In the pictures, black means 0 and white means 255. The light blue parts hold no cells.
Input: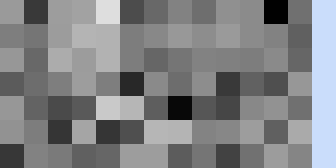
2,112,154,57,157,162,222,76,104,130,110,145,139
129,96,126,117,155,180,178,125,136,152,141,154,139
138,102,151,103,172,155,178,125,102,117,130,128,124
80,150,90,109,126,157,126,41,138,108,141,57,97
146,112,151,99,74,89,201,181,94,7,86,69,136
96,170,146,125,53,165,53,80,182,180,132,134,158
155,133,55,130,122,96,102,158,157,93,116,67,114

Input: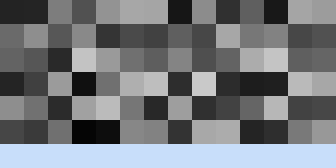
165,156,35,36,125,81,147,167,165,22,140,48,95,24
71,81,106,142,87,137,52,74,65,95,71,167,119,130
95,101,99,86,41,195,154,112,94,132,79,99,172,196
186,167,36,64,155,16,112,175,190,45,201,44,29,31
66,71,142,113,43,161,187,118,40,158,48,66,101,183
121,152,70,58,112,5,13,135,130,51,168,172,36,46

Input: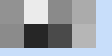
138,171,146,235
74,182,139,38

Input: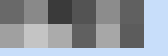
140,96,105,137,58,83
167,92,160,196,171,96

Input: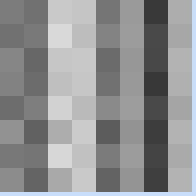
57,173,124,113,201,197,117,154
73,167,113,121,217,189,131,156
72,179,134,103,198,200,107,151
56,176,130,108,191,198,113,153
73,165,109,126,210,186,138,157
61,179,146,97,173,203,92,147
68,170,120,117,215,193,123,156
63,179,140,100,169,201,99,148

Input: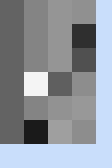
149,144,99,132
149,47,99,132
149,80,99,132
95,141,99,244
146,152,99,132
159,141,99,26

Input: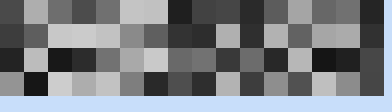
113,37,74,174,110,76,112,196,193,31,66,70,42,92,165,103
171,49,61,94,200,203,194,138,95,51,45,176,47,178,98,166
32,71,35,188,24,44,114,169,201,105,114,57,108,40,183,21
140,70,148,22,205,173,194,126,41,78,46,179,61,142,81,191

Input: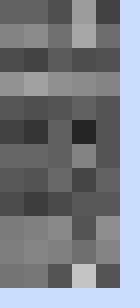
156,65,99,99,79
166,109,130,139,113
77,81,76,67,92
139,132,145,162,143
96,84,86,79,85
37,84,65,53,95
130,84,102,101,95
68,99,87,82,103
88,88,76,59,74
85,142,122,128,136
111,132,127,133,128
195,84,115,120,84
